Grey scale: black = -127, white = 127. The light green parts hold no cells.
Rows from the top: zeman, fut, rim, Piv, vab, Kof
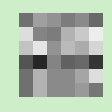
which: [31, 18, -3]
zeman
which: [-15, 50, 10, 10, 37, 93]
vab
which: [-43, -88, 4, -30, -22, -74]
Piv
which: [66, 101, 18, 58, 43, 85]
rim

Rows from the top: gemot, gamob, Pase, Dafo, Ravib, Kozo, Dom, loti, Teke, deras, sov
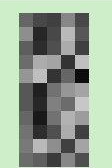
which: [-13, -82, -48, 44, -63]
Teke
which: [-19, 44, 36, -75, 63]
Dafo

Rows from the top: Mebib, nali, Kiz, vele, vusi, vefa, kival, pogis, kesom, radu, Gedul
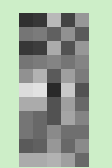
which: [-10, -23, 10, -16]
kesom
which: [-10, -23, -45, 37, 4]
pogis
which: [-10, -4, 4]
vele

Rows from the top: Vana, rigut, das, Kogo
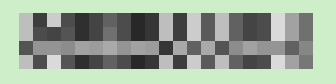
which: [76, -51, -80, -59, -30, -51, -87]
Vana
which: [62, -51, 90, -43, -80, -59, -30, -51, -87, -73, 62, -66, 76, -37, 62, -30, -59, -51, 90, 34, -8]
Kogo
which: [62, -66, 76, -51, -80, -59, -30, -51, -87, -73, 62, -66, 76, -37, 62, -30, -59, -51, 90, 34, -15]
Vana

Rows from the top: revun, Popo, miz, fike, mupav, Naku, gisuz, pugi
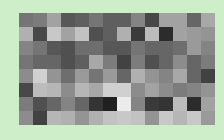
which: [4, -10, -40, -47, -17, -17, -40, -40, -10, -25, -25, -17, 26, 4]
miz
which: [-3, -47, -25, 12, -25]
fike
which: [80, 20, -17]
mupav
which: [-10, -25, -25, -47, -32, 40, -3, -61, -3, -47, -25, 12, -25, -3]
fike

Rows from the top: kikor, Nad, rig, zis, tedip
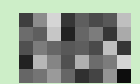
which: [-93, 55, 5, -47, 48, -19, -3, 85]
zis
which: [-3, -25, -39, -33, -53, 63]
rig
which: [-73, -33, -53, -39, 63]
kikor
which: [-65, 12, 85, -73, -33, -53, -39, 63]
kikor
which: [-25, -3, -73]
Nad

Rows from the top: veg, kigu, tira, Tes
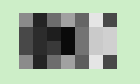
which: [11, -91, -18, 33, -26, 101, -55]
veg
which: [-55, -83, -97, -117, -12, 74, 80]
kigu
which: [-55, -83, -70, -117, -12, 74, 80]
tira

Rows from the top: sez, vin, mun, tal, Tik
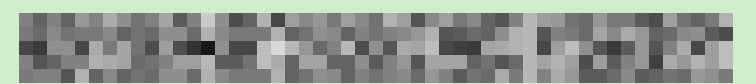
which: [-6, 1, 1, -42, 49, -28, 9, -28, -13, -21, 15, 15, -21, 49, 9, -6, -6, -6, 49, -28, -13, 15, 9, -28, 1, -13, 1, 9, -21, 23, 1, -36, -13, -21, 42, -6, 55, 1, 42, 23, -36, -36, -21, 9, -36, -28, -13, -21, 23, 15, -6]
Tik
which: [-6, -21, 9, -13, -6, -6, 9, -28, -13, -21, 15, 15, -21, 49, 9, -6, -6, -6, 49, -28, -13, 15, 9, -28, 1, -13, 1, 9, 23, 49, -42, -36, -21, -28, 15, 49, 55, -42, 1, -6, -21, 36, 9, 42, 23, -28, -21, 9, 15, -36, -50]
vin
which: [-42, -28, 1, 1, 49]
tal

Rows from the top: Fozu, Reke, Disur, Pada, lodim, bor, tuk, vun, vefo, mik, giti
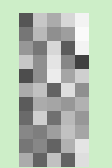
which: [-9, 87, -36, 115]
Disur
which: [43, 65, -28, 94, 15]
bor
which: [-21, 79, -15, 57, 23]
vun
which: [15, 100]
Pada
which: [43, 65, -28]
bor

